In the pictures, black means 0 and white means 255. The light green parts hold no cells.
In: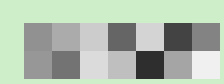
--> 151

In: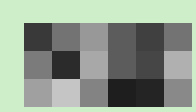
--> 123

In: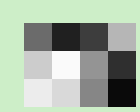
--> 204

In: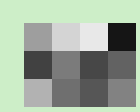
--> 65

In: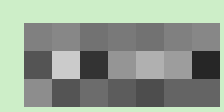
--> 84

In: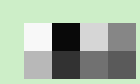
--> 184

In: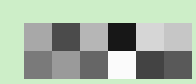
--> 122
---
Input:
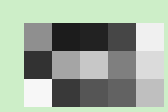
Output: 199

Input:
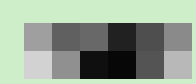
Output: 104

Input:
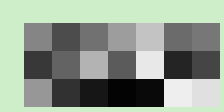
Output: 179

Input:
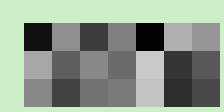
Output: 136

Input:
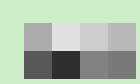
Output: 205

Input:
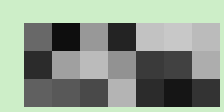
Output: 187
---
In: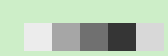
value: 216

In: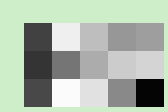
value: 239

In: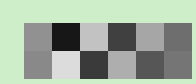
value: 194

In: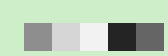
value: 214

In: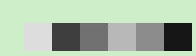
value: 184

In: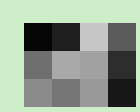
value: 169

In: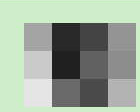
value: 202
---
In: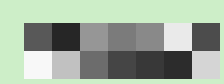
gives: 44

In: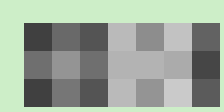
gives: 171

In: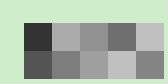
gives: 192

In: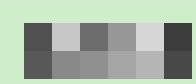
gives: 181

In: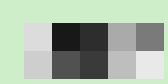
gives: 190

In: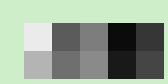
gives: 25

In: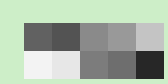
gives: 110

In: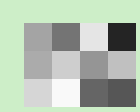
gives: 149

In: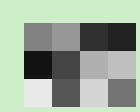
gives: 176
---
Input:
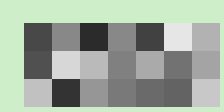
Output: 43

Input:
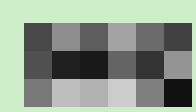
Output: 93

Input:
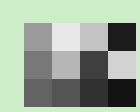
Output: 195

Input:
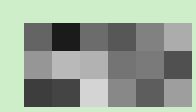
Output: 108

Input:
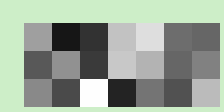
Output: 50

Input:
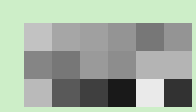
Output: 160
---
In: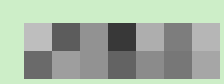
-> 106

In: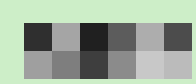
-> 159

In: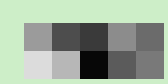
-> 220

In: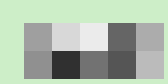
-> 144

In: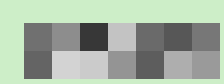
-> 100

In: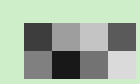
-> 128

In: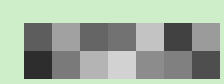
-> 45
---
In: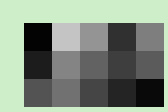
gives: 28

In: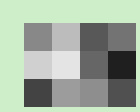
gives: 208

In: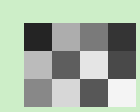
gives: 187

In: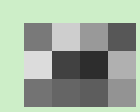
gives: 220

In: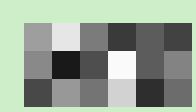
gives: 137

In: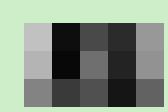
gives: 180

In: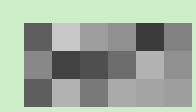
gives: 136

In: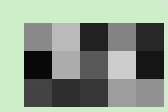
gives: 8
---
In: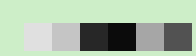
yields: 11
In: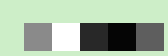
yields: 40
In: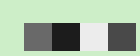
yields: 28
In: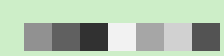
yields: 166
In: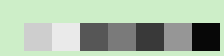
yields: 57
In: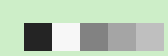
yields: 130
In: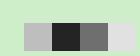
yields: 36
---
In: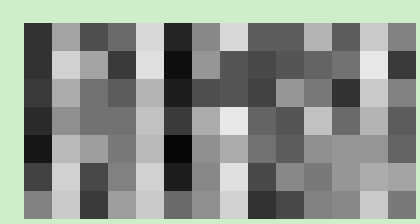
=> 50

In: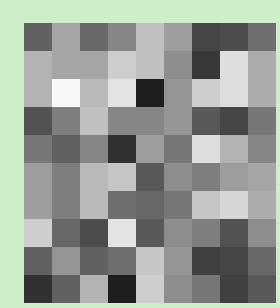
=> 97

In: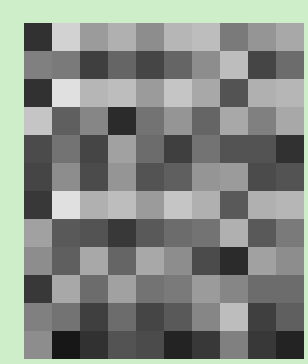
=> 49

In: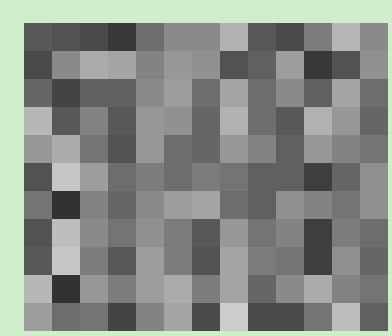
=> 88

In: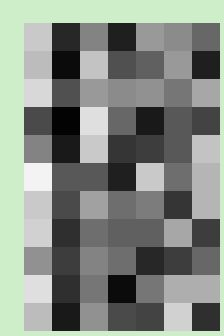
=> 201

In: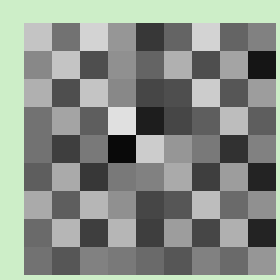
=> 196

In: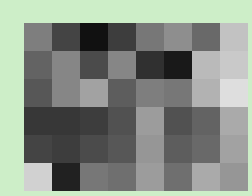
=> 126
